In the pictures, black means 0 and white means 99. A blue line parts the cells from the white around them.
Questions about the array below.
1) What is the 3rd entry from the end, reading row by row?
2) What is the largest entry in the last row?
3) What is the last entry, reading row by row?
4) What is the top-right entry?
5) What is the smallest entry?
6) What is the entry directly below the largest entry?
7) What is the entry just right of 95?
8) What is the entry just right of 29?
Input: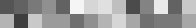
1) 47
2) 83
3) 65
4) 78
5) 24
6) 43
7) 83
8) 51

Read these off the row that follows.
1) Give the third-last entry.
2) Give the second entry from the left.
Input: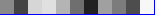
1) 48
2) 26

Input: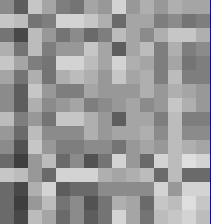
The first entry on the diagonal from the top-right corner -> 64
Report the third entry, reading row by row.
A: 77
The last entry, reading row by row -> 73
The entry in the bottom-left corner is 41
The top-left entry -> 54
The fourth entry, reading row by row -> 64
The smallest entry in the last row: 28
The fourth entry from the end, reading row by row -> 73
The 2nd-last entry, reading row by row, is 82
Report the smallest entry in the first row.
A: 36
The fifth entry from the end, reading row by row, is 45
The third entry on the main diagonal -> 73

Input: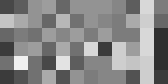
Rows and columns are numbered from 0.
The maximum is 93
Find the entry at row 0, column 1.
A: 36
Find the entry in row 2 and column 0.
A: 40
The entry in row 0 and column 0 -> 28
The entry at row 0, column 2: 57
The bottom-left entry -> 23
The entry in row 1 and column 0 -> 76
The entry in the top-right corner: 48
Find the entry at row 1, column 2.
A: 57
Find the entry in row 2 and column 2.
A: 44
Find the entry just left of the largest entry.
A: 44
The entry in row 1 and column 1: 66
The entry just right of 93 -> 44
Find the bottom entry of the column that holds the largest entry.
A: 32

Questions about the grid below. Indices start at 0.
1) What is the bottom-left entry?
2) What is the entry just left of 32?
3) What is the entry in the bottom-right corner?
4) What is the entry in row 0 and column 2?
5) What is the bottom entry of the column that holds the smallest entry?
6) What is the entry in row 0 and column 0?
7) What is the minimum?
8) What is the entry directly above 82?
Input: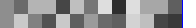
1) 55
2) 50
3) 22
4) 70
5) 37
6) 55
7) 18
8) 86

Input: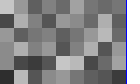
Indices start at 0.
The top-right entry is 46
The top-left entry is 77
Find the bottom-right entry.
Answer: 23
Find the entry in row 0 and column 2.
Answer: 37
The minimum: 18
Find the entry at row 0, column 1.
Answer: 59
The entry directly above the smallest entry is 54
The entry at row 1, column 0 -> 28

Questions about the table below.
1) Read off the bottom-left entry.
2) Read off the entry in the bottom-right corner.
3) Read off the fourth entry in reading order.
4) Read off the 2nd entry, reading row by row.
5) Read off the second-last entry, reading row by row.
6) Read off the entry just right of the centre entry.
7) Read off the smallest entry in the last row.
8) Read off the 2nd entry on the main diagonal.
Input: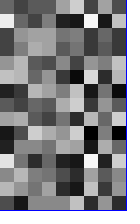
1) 30
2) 17
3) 35
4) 26
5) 58
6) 80
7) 9
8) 40

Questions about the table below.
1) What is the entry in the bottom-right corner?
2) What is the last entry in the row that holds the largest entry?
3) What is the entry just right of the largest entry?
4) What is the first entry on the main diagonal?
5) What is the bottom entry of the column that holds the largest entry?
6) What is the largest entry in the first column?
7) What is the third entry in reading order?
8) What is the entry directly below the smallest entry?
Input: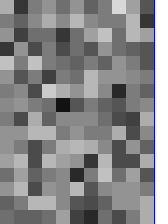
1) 67
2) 33
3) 62
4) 67
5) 29
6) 75
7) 48
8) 53

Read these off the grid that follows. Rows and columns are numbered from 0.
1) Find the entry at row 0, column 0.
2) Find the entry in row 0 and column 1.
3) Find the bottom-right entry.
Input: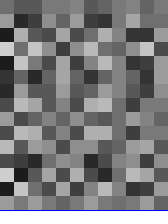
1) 43
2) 34
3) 39

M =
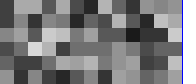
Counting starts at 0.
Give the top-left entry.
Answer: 25
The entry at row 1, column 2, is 20
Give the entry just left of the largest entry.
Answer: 43
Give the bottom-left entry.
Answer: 57
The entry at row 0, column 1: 66
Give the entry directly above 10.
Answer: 34
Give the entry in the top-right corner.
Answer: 57
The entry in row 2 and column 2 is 34
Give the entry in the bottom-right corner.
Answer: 62
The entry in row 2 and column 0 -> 52
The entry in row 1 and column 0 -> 25
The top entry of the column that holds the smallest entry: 20
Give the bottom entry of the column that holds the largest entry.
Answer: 52
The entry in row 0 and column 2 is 66
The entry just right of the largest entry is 70
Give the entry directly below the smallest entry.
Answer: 47
